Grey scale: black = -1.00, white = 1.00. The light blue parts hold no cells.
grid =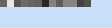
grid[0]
-0.20
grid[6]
-0.69
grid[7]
0.02
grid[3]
-0.15

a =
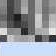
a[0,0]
0.08
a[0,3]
0.22
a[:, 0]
[0.08, -0.02, -0.19, 0.03, 0.70, -0.35]
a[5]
[-0.35, 0.52, 0.28, 0.23, 0.35, -0.53, -0.09, -0.59]
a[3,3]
-0.41
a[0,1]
-0.45
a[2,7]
0.40
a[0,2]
-0.19
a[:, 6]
[-0.05, -0.11, -0.05, 0.06, 0.37, -0.09]
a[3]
[0.03, -0.37, -0.58, -0.41, -0.19, 0.55, 0.06, 0.51]
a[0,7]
0.19
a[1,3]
0.35

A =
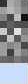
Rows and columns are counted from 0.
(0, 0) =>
-0.61
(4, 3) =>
-0.03
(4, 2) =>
0.76
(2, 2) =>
0.47
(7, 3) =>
0.01
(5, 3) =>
0.18
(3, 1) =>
-0.24
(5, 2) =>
-0.29
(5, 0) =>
-0.39
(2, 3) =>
-0.86
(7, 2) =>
0.27

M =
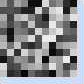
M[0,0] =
0.24
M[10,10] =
0.56
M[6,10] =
0.45
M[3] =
[0.11, -0.41, -0.10, -0.35, 0.51, -0.41, -0.45, 0.83, 0.15, -0.21, -0.72]
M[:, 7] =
[-0.10, 0.64, 0.37, 0.83, 0.57, 0.83, -0.80, -0.91, 0.32, 0.76, -0.90]
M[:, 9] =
[-0.65, -0.77, 0.17, -0.21, -0.16, -0.39, 0.35, -0.26, 0.86, -0.47, -0.15]
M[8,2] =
0.19
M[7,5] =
0.52
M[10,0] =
0.51
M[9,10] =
-0.11
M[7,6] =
0.29
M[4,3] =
-0.09
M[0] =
[0.24, -0.32, 0.30, 0.06, -0.89, -0.89, 0.69, -0.10, 0.11, -0.65, -0.86]
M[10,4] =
-0.19
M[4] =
[-0.34, -0.87, -0.02, -0.09, -0.43, 0.68, 0.11, 0.57, 0.79, -0.16, -0.25]
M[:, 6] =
[0.69, -0.32, -0.79, -0.45, 0.11, 0.85, 0.58, 0.29, -0.91, -0.04, -0.58]
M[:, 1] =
[-0.32, -0.36, -0.52, -0.41, -0.87, -0.83, -0.10, 0.62, -0.37, -0.45, -0.67]
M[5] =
[0.29, -0.83, 0.18, 0.24, 0.72, -0.35, 0.85, 0.83, -0.50, -0.39, -0.35]
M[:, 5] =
[-0.89, 0.63, -0.35, -0.41, 0.68, -0.35, -0.42, 0.52, 0.56, 0.43, -0.47]
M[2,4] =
0.03
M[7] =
[-0.40, 0.62, -0.62, 0.67, 0.18, 0.52, 0.29, -0.91, -0.67, -0.26, 0.64]
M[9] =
[0.70, -0.45, -0.38, 0.17, 0.32, 0.43, -0.04, 0.76, 0.19, -0.47, -0.11]

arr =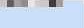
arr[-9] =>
0.56
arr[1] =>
-0.25
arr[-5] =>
0.80
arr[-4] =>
0.61

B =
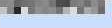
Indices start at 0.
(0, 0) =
0.05
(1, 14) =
-0.15
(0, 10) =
-0.03
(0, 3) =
-0.12
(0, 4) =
-0.08
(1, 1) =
0.07
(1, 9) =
0.41
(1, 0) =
0.52
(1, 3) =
0.72
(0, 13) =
0.10

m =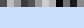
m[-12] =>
-0.39
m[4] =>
-0.34
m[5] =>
0.21
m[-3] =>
-0.11
